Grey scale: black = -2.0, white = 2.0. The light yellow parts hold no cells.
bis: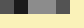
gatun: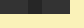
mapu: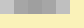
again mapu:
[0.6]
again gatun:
[-1.2]
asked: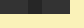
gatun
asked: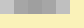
mapu

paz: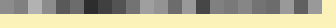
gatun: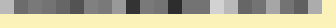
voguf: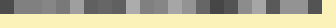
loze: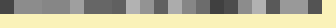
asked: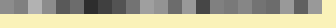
paz
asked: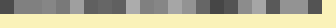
voguf

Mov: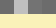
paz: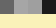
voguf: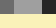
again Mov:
[-0.3]
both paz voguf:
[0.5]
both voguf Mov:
[-0.3]
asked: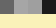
paz
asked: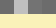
Mov
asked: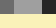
voguf
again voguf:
[0.5]

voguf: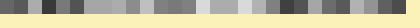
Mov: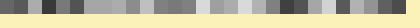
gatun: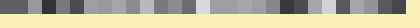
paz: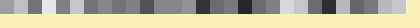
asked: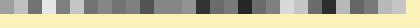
paz

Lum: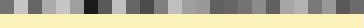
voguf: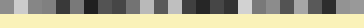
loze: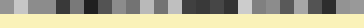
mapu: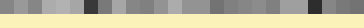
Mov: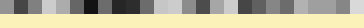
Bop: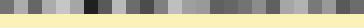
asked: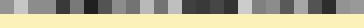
loze
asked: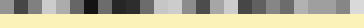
Mov
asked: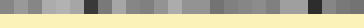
mapu
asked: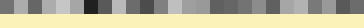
Bop
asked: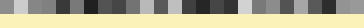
voguf

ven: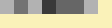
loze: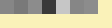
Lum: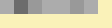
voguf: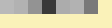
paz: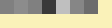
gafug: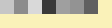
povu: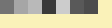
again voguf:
[0.8]
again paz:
[0.0]
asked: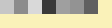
gafug
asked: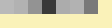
voguf
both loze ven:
[-1.1]

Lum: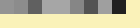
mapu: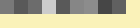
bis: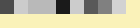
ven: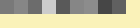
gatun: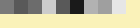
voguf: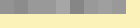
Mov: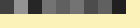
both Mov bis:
[-0.8]
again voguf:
[0.4]
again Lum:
[0.6]
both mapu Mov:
[-0.5]
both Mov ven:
[-0.5]
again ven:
[0.1]

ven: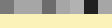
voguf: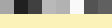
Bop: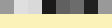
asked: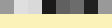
Bop
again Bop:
[0.4]
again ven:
[0.6]
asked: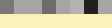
ven
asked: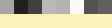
voguf

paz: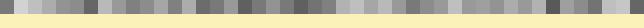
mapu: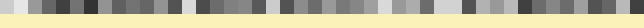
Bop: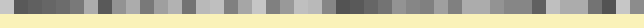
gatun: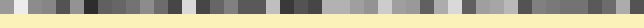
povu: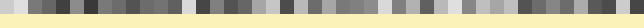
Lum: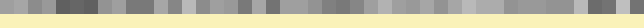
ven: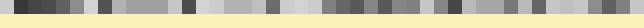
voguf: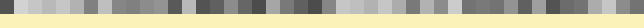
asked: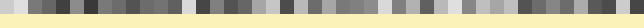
povu
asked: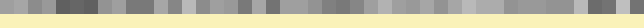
Lum

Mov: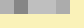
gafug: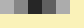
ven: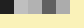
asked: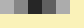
gafug
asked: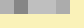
Mov
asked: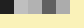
ven
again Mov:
[1.0]

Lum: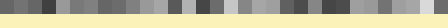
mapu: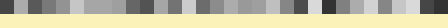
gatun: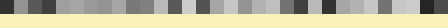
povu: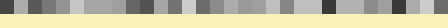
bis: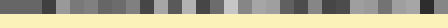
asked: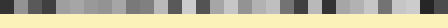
gatun
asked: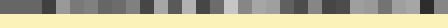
bis

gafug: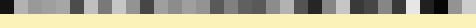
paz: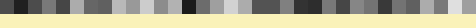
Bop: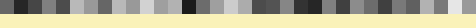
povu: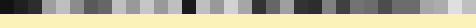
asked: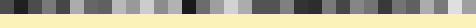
paz
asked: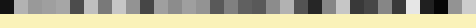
gafug
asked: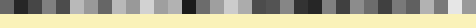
Bop

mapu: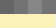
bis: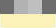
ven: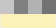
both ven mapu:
[-0.2]
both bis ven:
[0.8]
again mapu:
[-0.2]
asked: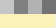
ven
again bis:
[-0.3]

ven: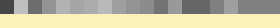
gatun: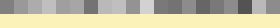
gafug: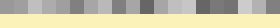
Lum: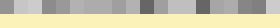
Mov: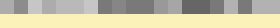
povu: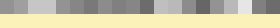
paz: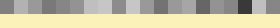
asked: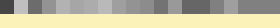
ven
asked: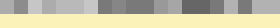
Mov
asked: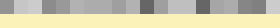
Lum
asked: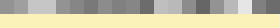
povu
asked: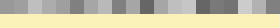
gafug

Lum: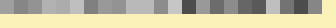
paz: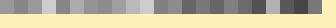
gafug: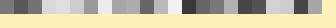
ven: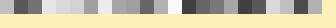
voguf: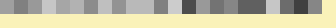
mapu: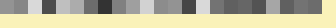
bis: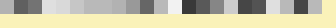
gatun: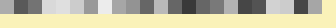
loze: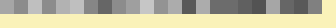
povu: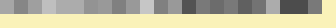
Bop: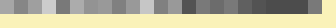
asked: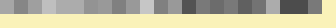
povu
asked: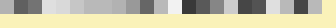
bis
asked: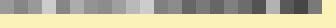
paz
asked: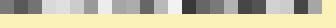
gafug

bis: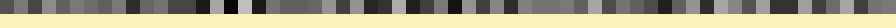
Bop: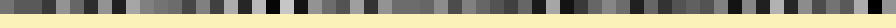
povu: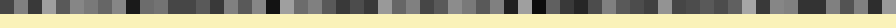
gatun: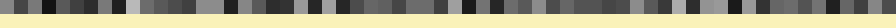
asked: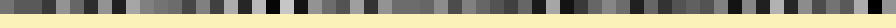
Bop
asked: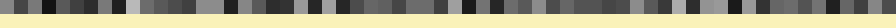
gatun
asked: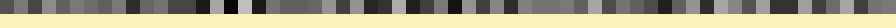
bis
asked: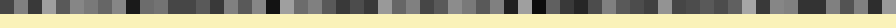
povu

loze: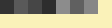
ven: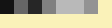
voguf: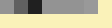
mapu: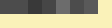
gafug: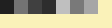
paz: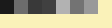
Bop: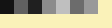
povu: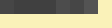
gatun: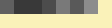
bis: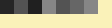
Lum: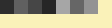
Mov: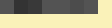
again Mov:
[-0.7]
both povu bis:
[-0.7]
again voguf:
[0.3]
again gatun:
[-1.1]
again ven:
[0.9]
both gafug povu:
[-1.0]

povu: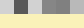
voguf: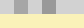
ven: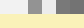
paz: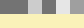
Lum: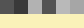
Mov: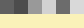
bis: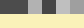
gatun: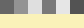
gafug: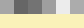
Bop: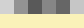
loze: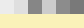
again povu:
[1.3]
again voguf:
[1.3]
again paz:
[-0.2]
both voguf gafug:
[0.6]
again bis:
[-0.8]
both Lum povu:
[0.9]

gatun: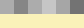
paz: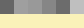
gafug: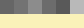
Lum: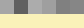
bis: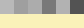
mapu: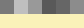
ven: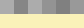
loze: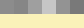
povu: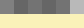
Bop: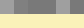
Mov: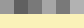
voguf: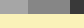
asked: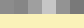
loze
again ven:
[0.7]
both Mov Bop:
[-0.1]
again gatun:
[0.7]

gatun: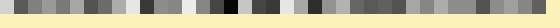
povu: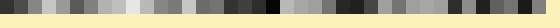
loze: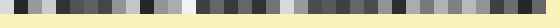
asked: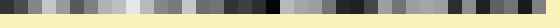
povu

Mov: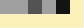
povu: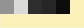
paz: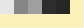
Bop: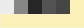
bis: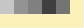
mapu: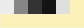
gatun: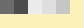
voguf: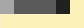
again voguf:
[-0.6]
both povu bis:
[0.3]
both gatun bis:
[1.1]
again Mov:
[0.5]
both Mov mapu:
[-1.7]

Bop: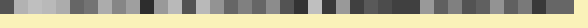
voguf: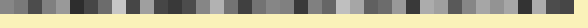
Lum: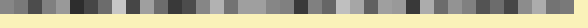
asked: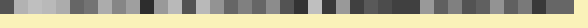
Bop
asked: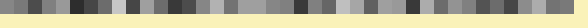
Lum

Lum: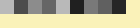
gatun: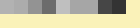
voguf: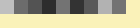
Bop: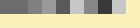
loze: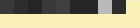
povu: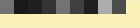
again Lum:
[0.9]
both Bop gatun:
[-0.3]
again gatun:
[0.6]
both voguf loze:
[-1.3]
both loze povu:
[-1.0]

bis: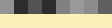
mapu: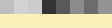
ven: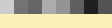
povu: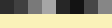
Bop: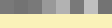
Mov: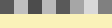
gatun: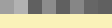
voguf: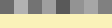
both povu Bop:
[-0.1]
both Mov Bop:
[1.0]
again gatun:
[-0.5]
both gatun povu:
[0.1]
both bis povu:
[-1.3]

